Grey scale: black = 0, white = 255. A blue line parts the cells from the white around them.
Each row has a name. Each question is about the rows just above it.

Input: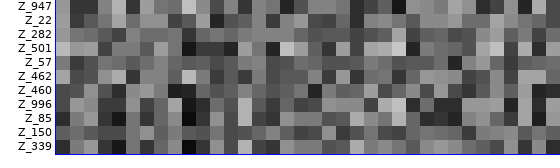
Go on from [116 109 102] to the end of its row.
[ 59 123 130 138  89 116  95]
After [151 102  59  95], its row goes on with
[102 109]
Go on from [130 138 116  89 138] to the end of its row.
[138 151 109 109 164 138 116 102  74]
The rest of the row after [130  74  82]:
[109 102  82  82  89 123 109  82  89  89 109  37 130 151 102  59  95 102
 109]
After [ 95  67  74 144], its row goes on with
[ 59  82 116  74  67 102 116 109 102  59 123 130 138  89 116  95]
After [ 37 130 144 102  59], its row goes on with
[164  31 151]
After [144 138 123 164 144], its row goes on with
[ 45  67 144  37 172  74]

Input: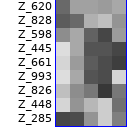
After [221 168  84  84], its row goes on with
[70]
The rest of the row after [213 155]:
[92 76 62]

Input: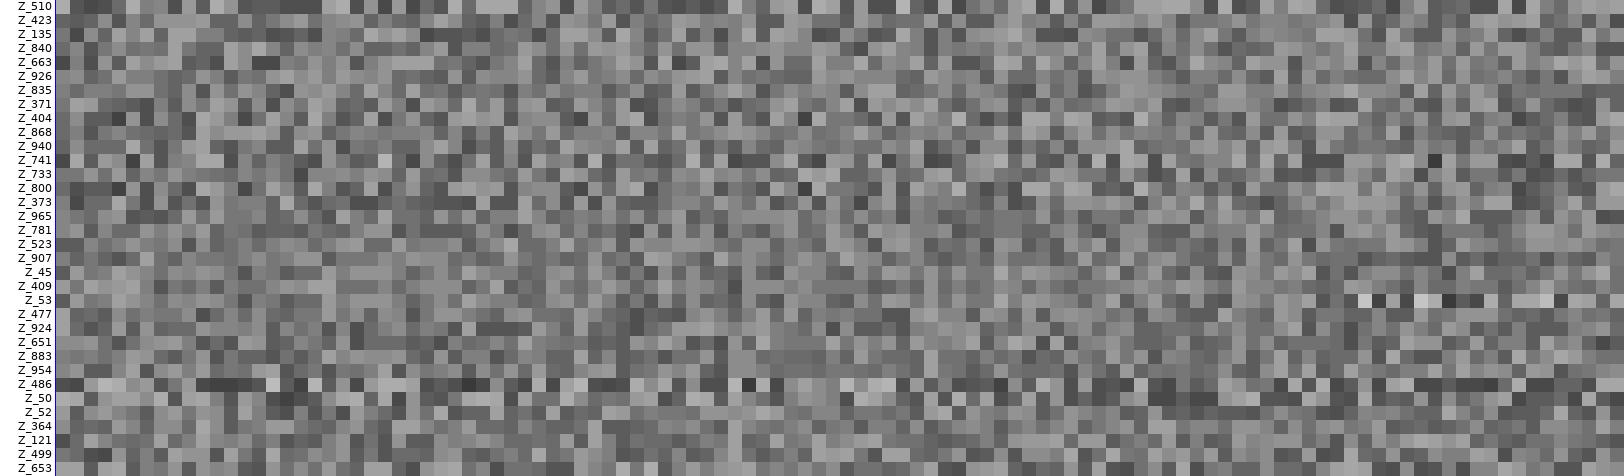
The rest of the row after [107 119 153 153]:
[160 140 127 147 153 127 119 107 140  79 140  92  92 107  85 127 133 147
 140 147 100 119 107 140 140  92 127 140 107 133 140 100 100 113 113 107
 140 119 140 113 113 140 160  85 140 107  79 113 133 113 147 127 107 153
 140  92 113  92 127  92  92  92 127 133 147 107]
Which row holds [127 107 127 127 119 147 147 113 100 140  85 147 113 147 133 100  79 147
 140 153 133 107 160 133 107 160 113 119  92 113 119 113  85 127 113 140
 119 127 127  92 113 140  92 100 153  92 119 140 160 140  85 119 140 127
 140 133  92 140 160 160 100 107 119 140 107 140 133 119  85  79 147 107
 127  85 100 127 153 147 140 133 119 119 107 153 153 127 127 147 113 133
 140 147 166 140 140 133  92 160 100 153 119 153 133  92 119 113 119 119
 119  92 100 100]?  Z_835
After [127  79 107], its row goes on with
[133  85 147 140 119 153  85 127 107 119 153 147 127 133 127 147  92  92
 153 147 113 113  92 153 133 107 113 113 153  92 140  92  92 140 153 127
 133  92 133 100 153 153 147 133 153 133  92 119 119 127 147 119 133 133
 119 127 133 147  79 147  92 107 140 127  92 113  92 153 160 147 153 160
 100 113 133  92 140  79]
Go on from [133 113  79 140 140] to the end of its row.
[140 127 140 119 119 119 119  92 100 119 100 147 107 127 107 119 140 133
 107 133 113 100 119 119 127 133 147 133 127 153 147 127 113 153 133 133
 119 127 107 100 107 153 147 127 113  92 133 107 107 127 119 119  92 113
 133 160 127 113 107 133 113]

